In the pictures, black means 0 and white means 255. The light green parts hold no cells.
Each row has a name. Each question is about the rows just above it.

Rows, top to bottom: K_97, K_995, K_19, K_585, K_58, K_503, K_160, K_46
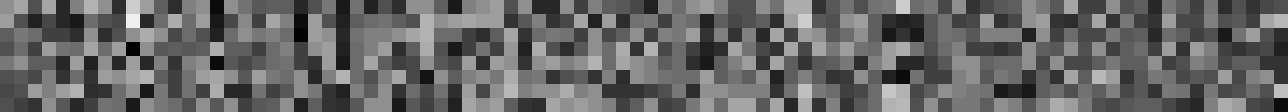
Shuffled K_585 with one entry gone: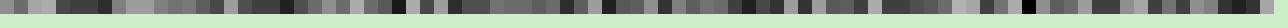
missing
[151]
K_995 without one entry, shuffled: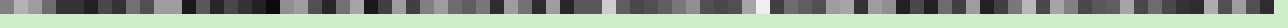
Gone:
[136]
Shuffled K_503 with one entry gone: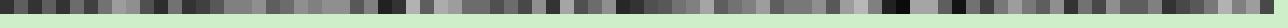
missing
[58]
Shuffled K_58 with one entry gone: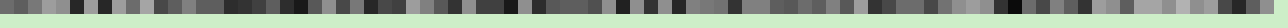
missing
[100]

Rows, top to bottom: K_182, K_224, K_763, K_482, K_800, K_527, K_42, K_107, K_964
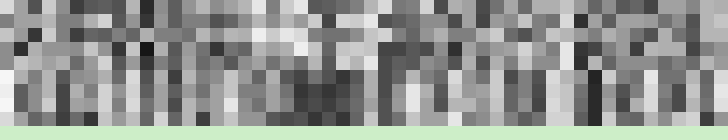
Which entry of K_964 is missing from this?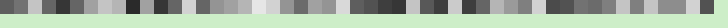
[189]
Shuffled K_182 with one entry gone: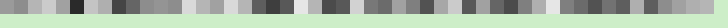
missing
[134]
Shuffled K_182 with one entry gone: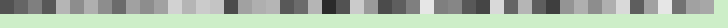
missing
[120]
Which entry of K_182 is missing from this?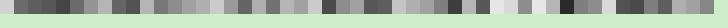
[167]
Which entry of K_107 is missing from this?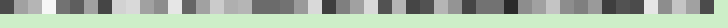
[223]

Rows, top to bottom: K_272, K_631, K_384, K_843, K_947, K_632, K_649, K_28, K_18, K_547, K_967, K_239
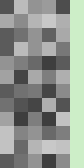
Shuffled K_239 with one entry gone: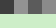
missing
[113]
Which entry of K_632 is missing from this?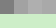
[69]
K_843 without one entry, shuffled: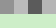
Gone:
[120]
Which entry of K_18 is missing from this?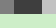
[162]
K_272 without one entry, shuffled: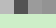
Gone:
[77]
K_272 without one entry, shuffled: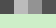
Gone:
[155]

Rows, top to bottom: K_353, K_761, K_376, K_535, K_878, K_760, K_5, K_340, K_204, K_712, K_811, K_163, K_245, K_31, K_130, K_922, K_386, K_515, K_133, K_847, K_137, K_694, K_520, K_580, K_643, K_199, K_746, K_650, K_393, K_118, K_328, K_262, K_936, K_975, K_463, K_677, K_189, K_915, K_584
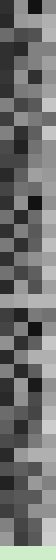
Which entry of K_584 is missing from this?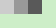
[62]
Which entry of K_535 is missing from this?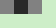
[48]
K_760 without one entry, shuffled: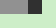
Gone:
[54]
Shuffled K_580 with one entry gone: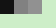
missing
[69]
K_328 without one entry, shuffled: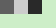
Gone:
[102]
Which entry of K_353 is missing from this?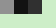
[137]

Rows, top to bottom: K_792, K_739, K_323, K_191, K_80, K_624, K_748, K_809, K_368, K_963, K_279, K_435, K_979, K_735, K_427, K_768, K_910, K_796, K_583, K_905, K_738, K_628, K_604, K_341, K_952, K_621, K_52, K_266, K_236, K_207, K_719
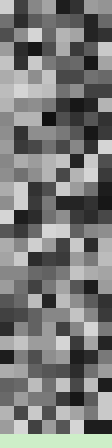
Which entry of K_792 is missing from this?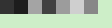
[148]
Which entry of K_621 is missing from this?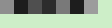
[127]

